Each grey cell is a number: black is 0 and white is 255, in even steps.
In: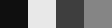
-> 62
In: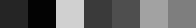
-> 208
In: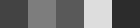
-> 89
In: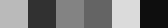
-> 131
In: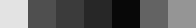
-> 59
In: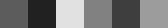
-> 225
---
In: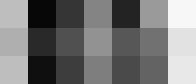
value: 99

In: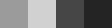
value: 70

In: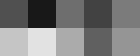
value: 96

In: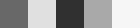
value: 169

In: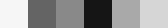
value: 169

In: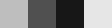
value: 23

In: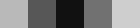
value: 113
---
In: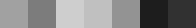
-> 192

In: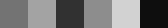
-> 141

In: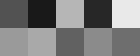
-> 39

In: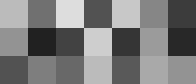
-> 82

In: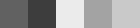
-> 163

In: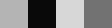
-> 114
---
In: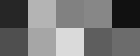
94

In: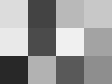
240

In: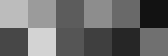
38

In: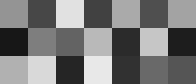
198

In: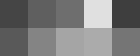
171

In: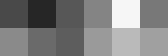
186

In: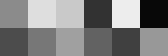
64

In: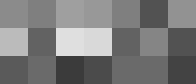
133

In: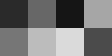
218
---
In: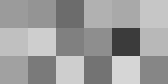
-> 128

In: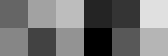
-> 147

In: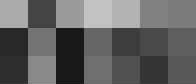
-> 25

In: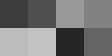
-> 38

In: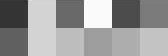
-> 190

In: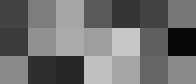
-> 171

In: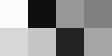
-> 35

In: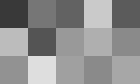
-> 153

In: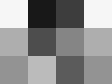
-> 133
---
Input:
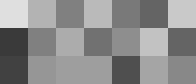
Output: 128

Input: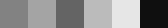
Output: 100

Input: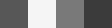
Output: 121

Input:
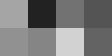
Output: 114

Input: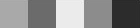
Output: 235

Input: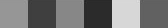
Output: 135

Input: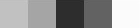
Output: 45

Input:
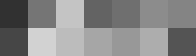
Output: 196

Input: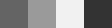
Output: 241
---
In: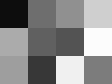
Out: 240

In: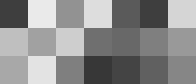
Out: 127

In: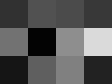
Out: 128

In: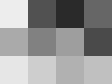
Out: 177

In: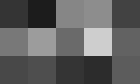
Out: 52

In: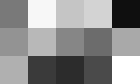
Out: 44

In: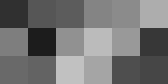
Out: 193

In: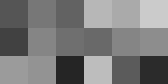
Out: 37

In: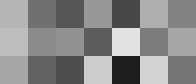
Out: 77
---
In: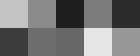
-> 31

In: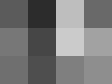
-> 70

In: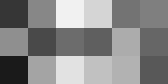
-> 95

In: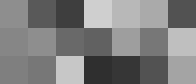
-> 158

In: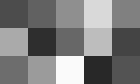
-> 103

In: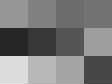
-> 56

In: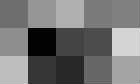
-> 69
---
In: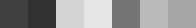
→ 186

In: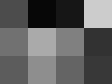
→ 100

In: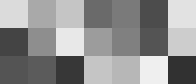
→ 239

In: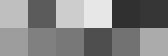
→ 114

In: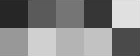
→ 194

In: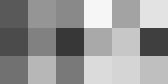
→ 213
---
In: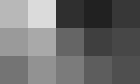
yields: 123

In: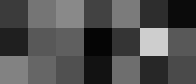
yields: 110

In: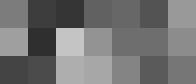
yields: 132

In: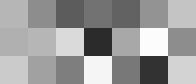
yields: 120

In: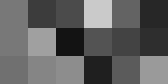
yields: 31

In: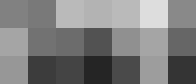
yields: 74

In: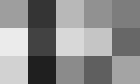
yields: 139

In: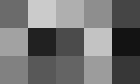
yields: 100
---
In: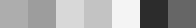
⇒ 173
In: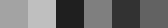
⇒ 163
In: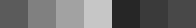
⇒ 91
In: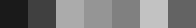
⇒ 26
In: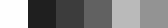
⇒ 254
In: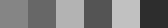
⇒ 133
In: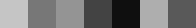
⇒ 197
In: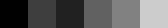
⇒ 1
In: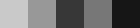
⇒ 201
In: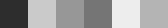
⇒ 45
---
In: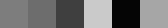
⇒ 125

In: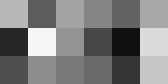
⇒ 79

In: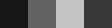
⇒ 22

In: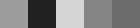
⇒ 156

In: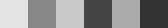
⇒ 228

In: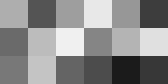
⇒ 120

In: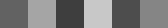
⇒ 98

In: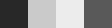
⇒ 40

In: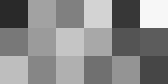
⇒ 190
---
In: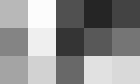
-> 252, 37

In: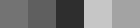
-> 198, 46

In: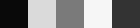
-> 246, 9

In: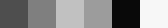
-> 247, 9

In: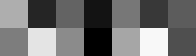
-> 248, 0

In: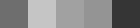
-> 197, 53

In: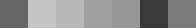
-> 198, 58

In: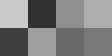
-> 201, 49

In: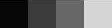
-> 214, 6
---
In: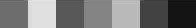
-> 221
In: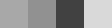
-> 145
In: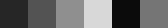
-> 83
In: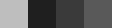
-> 31
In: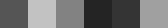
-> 194
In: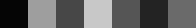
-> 158
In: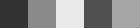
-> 137
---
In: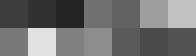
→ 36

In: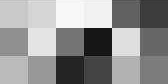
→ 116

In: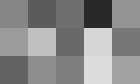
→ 105

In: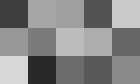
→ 188

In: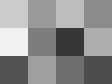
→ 55

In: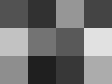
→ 89

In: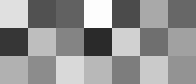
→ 132

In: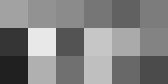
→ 83

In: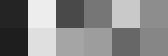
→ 73

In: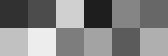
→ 208
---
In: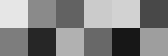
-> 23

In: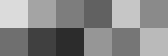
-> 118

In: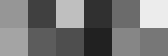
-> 134

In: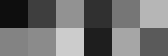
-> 166

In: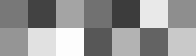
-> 99

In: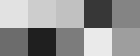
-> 234
